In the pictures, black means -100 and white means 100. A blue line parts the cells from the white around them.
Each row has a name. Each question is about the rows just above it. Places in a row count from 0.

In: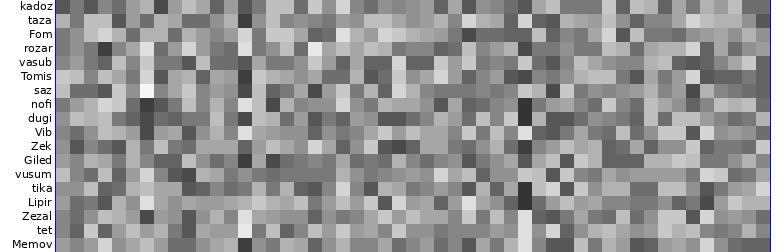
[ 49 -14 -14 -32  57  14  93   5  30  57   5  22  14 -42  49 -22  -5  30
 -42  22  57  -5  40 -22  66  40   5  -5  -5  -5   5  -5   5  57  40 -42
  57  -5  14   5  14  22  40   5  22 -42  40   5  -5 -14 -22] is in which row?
saz
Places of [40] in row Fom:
4 6 7 9 21 25 49
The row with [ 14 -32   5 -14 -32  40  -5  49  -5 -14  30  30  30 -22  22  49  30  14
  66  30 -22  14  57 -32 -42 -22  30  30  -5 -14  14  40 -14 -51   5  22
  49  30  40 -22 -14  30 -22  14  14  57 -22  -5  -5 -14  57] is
Zek
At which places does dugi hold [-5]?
4 9 10 12 19 40 49

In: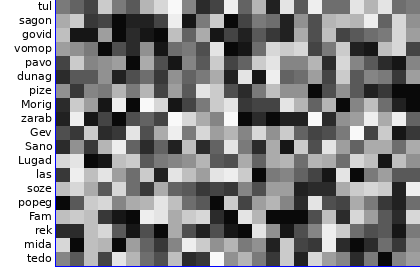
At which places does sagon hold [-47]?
3 7 13
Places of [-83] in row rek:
5 12 16 24
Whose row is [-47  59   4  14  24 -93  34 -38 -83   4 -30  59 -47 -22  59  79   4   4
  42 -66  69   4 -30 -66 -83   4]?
pavo
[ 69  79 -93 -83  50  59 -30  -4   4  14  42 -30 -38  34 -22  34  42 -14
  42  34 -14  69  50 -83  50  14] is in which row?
Lugad

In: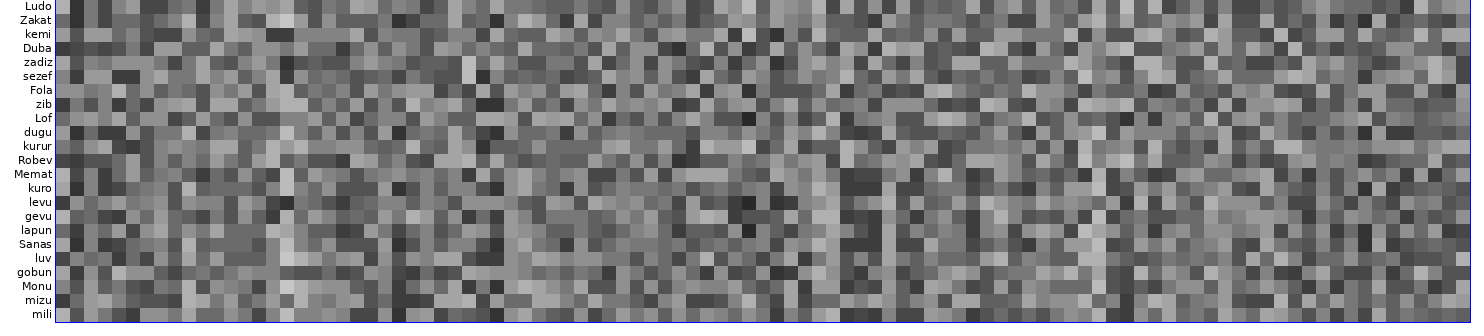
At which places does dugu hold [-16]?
2 13 14 25 27 29 33 34 42 43 44 48 63 100
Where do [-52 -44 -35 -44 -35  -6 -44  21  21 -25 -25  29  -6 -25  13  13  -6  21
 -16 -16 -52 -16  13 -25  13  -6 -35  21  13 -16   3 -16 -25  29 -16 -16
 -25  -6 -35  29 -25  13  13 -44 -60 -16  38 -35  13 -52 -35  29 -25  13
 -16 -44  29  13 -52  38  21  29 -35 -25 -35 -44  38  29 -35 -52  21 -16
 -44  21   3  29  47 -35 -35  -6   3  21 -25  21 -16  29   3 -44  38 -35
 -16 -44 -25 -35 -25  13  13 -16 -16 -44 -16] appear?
Duba
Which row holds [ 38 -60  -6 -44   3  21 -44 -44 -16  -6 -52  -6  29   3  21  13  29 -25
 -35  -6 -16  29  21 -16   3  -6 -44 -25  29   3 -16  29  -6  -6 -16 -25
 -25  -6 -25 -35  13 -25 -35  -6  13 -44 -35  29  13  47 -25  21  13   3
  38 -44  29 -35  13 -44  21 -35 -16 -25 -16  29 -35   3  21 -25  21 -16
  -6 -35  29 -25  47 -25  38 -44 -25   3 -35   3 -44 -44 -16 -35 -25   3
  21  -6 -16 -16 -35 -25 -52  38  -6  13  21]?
Ludo

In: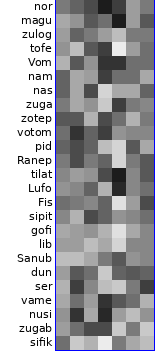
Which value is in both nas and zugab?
[-41]
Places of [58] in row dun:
3
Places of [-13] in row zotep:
4
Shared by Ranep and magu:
[-31]
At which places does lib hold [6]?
5 6

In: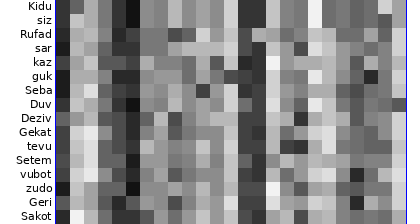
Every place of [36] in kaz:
6 10 17 18 22
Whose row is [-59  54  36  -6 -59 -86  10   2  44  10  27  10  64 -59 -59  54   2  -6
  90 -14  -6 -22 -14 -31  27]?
siz
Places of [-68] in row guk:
4 5 22
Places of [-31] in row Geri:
0 3 5
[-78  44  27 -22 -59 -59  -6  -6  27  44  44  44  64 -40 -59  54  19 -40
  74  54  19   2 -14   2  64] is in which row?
sar
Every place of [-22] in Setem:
3 4 13

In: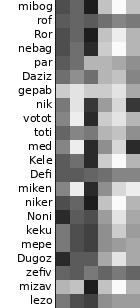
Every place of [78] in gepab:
1 4
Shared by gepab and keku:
[60]
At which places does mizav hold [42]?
0 5
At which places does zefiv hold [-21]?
0 3 5

